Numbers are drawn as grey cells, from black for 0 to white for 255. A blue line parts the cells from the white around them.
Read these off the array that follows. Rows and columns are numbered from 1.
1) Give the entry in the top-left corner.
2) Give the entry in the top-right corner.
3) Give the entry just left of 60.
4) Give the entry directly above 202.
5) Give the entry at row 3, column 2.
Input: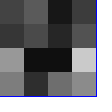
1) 67
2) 60
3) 23
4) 82
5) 15

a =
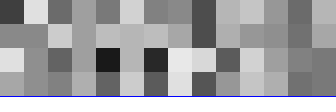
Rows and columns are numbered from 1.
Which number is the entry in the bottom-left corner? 167
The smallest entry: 25
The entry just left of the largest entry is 40
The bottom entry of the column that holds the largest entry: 224
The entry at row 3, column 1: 224
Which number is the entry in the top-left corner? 63
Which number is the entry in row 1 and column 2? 224
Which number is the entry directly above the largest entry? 167
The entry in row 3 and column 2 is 143
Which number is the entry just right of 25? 182
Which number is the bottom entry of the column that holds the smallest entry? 99
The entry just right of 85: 151
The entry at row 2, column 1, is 137
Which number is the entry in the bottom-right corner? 121
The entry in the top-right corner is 182
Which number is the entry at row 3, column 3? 99

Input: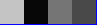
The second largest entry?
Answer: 117
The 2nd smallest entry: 73
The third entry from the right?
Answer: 7

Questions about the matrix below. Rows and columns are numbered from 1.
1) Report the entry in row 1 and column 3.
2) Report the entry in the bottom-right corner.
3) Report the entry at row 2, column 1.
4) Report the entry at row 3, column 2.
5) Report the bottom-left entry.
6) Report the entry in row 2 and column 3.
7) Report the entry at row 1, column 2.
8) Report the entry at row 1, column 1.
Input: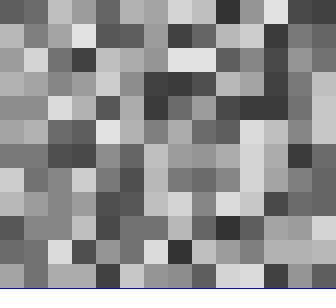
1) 191
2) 94
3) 184
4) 212
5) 164
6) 164
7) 107
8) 94

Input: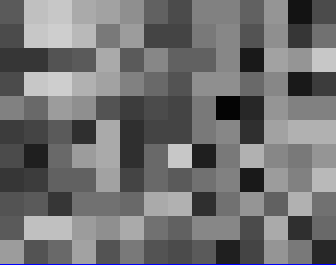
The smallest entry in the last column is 39
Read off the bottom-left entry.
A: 156
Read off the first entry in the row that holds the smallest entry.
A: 129
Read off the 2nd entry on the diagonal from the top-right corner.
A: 54
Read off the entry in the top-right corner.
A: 75
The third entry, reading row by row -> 199
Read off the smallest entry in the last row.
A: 31
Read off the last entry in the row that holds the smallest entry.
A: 129
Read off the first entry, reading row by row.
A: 90
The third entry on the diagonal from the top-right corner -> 162
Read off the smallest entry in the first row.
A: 19
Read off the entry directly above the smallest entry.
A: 143
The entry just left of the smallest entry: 121
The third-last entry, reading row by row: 149
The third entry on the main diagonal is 83
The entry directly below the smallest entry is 135
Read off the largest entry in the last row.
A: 162

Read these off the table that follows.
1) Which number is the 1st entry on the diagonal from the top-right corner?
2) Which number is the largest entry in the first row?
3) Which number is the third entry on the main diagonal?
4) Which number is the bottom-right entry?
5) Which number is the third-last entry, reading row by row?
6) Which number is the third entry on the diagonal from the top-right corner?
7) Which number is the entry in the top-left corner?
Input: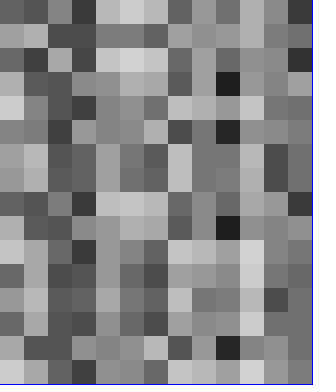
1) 58
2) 203
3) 167
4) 124
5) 209
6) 143
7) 98

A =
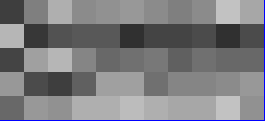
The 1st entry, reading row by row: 62
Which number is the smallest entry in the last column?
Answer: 75
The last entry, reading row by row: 145
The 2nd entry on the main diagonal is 55
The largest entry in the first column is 182
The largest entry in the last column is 167
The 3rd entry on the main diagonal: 182
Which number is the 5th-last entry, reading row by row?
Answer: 175
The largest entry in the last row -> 194
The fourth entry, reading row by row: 139
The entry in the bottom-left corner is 104
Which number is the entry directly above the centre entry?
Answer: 48
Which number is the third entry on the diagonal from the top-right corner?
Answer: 112
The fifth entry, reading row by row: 145
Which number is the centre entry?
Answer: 112

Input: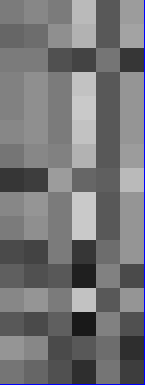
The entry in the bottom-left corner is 117
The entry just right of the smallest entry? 129
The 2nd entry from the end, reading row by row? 117
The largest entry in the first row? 186
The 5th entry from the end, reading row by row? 102
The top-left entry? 123
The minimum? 25
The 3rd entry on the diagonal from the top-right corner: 67
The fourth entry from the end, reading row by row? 80
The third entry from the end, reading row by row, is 46
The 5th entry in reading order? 88
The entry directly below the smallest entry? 88
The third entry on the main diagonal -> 80
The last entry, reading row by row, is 61
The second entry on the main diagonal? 109
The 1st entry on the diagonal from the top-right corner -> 156
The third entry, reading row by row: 123
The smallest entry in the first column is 54
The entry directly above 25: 194
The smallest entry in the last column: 46

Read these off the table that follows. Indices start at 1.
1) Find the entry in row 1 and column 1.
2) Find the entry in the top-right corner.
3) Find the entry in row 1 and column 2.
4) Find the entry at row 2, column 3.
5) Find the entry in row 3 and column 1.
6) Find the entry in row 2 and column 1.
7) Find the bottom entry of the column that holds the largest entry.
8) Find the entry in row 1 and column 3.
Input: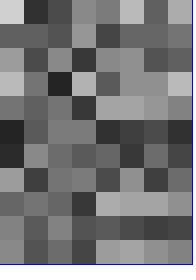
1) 208
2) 172
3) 49
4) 83
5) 156
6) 96
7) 137
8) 75

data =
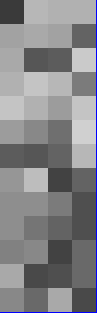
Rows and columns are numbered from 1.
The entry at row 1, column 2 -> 183
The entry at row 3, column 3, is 92
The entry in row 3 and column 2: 86
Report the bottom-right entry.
73
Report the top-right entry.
177
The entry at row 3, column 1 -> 169
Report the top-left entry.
58
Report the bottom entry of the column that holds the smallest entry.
136
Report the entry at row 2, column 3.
162
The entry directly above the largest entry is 196
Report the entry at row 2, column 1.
162
